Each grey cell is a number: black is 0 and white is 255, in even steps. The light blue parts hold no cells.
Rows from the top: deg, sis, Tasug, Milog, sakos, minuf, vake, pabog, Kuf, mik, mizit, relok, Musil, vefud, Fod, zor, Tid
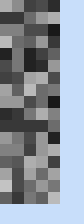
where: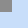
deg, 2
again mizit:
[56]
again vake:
[75]
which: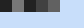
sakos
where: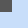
vefud, 2

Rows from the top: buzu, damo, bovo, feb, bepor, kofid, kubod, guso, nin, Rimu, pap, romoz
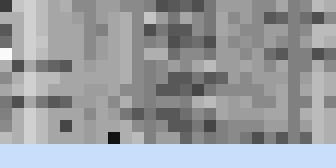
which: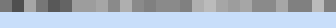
nin
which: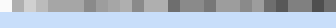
bepor
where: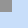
feb, 21

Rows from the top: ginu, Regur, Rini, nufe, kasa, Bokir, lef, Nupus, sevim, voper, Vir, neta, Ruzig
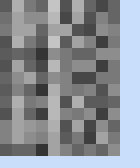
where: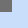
Regur, 1
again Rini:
[163]
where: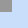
Vir, 3
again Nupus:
[130]

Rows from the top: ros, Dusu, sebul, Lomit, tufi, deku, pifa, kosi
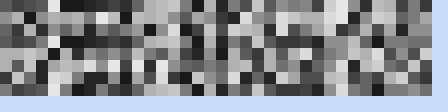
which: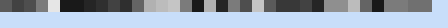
Lomit
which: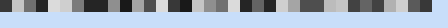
pifa
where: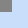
ros, 26
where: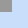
sebul, 12

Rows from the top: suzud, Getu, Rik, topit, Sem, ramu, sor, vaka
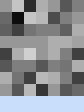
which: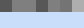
ramu
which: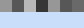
vaka
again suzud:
[151]
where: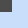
Getu, 5
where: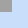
topit, 7

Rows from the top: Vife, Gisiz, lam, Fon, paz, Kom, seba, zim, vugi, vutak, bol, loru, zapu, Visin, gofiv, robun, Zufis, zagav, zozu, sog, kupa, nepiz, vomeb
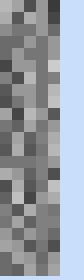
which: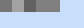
zozu
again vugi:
[118]
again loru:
[98]
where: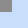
lam, 1

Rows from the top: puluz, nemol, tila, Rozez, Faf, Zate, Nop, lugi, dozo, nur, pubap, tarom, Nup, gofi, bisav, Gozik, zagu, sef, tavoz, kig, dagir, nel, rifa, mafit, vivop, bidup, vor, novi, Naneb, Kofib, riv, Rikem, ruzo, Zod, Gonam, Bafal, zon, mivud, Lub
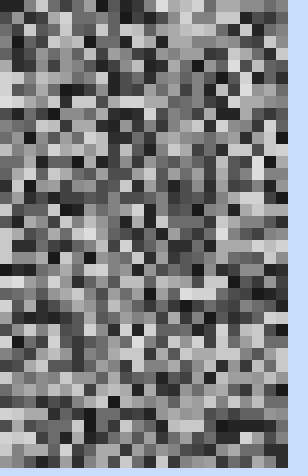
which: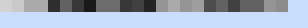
Gonam
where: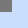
bidup, 6
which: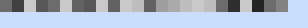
tila
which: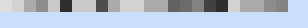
dozo
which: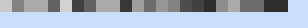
mivud
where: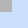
Zod, 11

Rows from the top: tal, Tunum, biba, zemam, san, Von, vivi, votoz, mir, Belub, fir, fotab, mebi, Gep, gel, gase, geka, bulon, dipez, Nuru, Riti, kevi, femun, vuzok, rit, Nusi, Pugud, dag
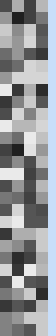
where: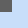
zemam, 4
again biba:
[202]
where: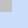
fotab, 4
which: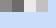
fotab
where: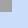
Riti, 1
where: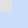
mebi, 3

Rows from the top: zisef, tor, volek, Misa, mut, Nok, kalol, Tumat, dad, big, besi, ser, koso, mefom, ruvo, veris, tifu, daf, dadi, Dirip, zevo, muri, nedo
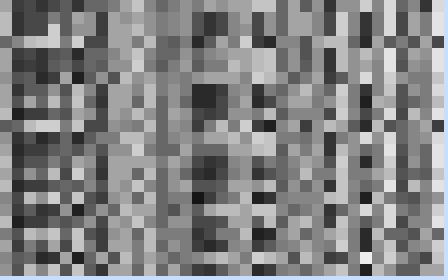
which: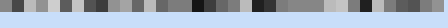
tifu
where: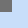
ser, 26
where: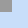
Nok, 16
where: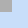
dad, 32

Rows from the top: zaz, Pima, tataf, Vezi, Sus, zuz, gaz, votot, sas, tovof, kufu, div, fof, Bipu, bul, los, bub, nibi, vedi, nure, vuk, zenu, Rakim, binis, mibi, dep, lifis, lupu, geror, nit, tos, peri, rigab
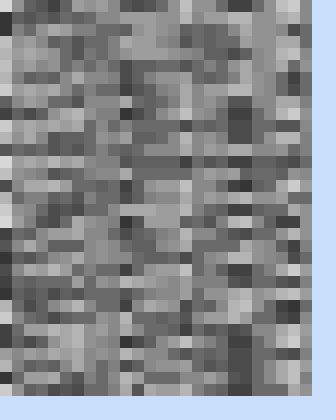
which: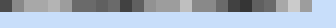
los
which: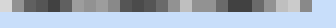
zaz
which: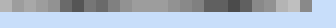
Sus
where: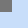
Sus, 8

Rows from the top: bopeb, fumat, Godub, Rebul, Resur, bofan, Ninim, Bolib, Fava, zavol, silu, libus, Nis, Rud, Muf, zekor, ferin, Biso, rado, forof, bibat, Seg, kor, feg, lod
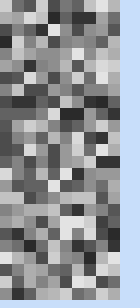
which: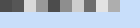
Ninim
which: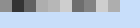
lod
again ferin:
[194]
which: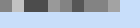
Bolib
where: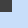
rado, 9
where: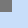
bopeb, 6
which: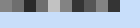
bibat

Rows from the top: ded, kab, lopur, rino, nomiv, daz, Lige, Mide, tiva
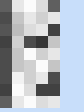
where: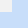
Lige, 2
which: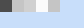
daz
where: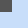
lopur, 1

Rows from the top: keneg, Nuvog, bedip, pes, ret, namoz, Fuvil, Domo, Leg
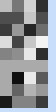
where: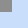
ret, 2
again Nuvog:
[78]
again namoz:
[170]
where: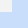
pes, 4
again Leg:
[131]

